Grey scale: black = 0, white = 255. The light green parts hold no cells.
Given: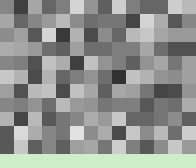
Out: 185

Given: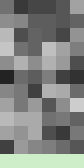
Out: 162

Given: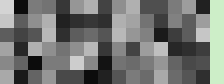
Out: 33

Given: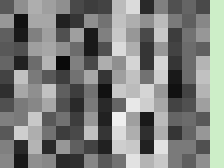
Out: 73

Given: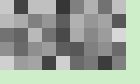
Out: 192

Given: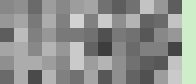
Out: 93

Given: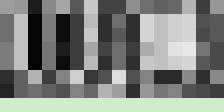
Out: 151

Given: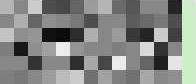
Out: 37

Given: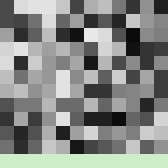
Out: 31
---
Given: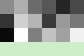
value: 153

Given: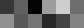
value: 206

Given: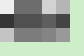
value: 94

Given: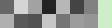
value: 68

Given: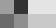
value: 228

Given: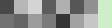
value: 86

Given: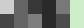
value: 42

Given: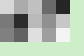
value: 144

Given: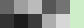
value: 86
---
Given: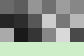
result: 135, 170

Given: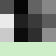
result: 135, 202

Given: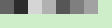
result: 162, 99

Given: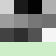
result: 176, 66

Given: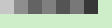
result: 55, 199

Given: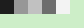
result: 243, 29

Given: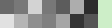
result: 44, 225

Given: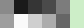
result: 124, 158

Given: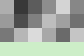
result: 135, 120

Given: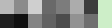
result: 60, 31
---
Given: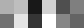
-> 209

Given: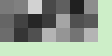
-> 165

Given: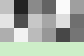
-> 166

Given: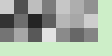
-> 182

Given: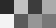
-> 193

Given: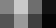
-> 201

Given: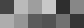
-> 200

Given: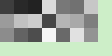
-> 181

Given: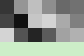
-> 212
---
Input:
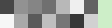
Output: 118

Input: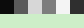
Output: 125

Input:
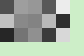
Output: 144

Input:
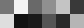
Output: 85

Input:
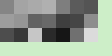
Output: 22

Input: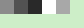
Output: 41

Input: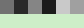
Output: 27

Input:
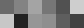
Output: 143
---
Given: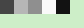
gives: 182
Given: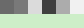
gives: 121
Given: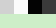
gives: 251
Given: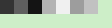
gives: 95
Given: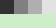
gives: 128
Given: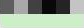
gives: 168
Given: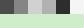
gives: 133
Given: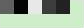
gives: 4
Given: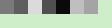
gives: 94
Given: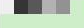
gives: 53
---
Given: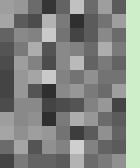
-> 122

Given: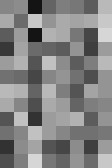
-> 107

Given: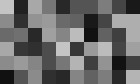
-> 40

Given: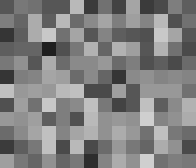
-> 126

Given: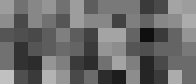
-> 172
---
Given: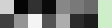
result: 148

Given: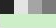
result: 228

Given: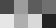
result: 175

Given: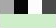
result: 7

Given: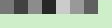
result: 65

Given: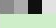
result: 172
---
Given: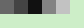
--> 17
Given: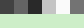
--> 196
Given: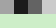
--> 27
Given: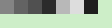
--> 184
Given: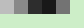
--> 45
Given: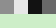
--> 231
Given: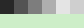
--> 174
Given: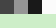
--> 149
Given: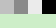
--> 138
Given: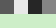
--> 232
